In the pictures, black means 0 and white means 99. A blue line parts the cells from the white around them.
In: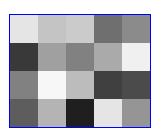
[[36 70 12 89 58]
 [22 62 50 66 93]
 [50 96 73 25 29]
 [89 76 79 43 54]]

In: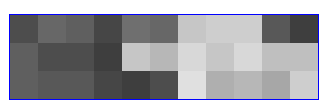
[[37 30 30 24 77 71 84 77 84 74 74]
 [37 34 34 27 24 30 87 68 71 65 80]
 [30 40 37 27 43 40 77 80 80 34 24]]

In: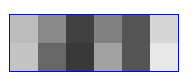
[[76 40 22 63 33 90]
 [73 53 25 50 33 83]]

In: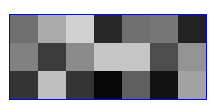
[[20 74 20  3 37  7 63]
 [50 23 54 77 77 30 57]
 [43 66 81 16 43 46 13]]

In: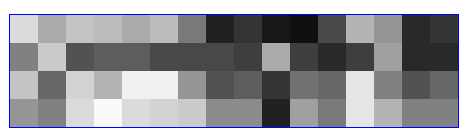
[[50 79 32 36 36 28 28 28 24 66 24 16 24 62 16 16]
 [85 66 76 73 66 73 47 13 20  9  6 28 70 58 16 20]
 [76 40 82 70 93 93 58 32 36 20 44 40 89 50 32 40]
 [58 50 85 97 85 82 79 54 54 13 62 47 89 70 50 50]]

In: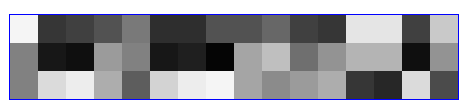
[[50  9  6 60 50  9 12  2 64 74 43 57 70 70  6 57]
 [95 21 25 32 47 18 18 32 32 40 25 21 89 89 25 78]
 [50 85 92 67 36 82 92 95 64 54 60 67 21 15 85 29]]
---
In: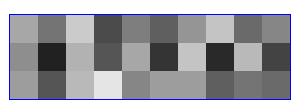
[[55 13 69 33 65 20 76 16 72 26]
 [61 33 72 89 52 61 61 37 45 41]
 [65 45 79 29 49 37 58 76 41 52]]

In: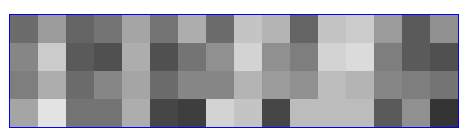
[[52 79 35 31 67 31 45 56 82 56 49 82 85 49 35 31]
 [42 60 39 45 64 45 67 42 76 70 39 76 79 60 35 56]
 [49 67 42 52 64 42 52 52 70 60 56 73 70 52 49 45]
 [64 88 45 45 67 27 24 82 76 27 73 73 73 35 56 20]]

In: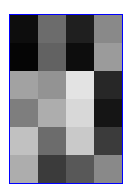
[[ 2 38  5 60]
 [ 5 42 12 53]
 [67 23 34 53]
 [75 42 78 23]
 [49 67 84  8]
 [63 57 88 15]]

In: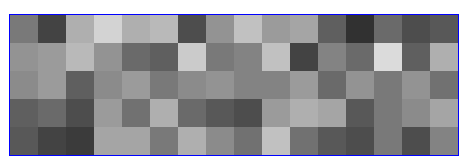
[[34 26 23 64 64 47 68 54 44 75 44 34 30 47 30 51]
 [37 41 30 60 44 68 41 34 30 60 68 64 34 47 54 64]
 [54 60 37 54 60 47 54 57 51 51 60 41 57 47 57 44]
 [47 26 68 82 68 72 30 57 75 60 64 37 19 41 30 34]
 [57 60 72 57 41 37 79 47 51 75 26 51 41 85 37 68]]

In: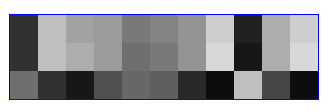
[[43 19  9 31 40 37 16  5 74 27  5]
 [19 74 63 60 47 51 57 80 13 67 80]
 [19 74 67 60 43 47 57 84  9 67 84]]

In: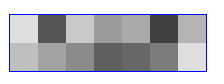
[[74 63 54 37 40 48 86]
 [86 33 78 60 66 25 70]]

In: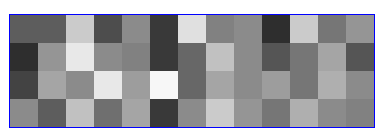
[[26 64 54 90 61 96 40 64 54 61 46 68 54]
 [54 36 75 43 64 22 54 79 58 46 68 54 50]
 [36 36 79 30 54 22 87 50 54 18 79 46 58]
 [18 58 90 54 50 22 40 75 54 33 46 64 33]]
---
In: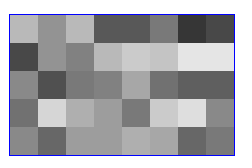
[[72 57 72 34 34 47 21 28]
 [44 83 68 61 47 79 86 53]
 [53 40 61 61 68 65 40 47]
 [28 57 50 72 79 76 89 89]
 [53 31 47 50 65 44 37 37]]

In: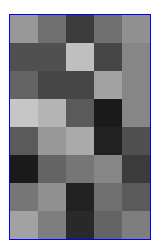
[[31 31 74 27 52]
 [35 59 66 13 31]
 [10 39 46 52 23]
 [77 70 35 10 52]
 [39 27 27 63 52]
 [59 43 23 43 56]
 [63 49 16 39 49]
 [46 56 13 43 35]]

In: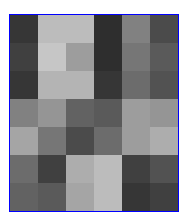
[[21 73 73 18 50 29]
 [21 70 70 21 42 32]
 [42 25 67 73 25 32]
 [38 35 64 73 21 25]
 [25 77 61 18 46 35]
 [50 58 38 35 61 58]
 [64 46 29 42 61 67]]

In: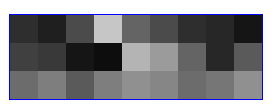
[[42 49 35 49 56 52 42 46 56]
 [18 12 29 77 39 29 18 15  8]
 [25 22  8  5 70 60 39 15 35]]

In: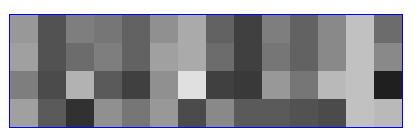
[[49 29 69 35 25 56 87 25 22 59 46 72 75 12]
 [59 32 49 46 38 56 66 38 25 49 38 53 75 42]
 [62 32 42 49 38 62 66 42 25 46 38 53 75 53]
 [62 35 19 56 46 59 29 53 35 35 32 29 75 72]]

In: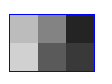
[[81 35 22]
 [73 51 14]]

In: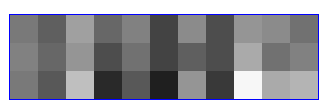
[[47 34 74 16 34 12 58 22 96 66 70]
 [47 37 62 40 50 26 54 30 58 54 44]
 [50 40 58 30 44 26 37 30 66 44 50]]

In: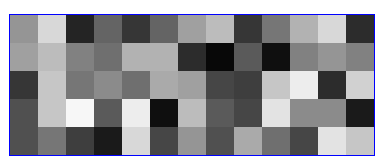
[[31 77 96 35 92  6 73 35 27 88 54 54 10]
 [62 73 50 43 69 69 17  3 35  6 50 58 50]
 [21 77 46 54 43 66 62 27 24 77 92 17 81]
 [31 46 24 10 84 27 58 31 66 43 27 88 77]
 [58 84 14 39 21 39 62 73 21 46 69 84 17]]
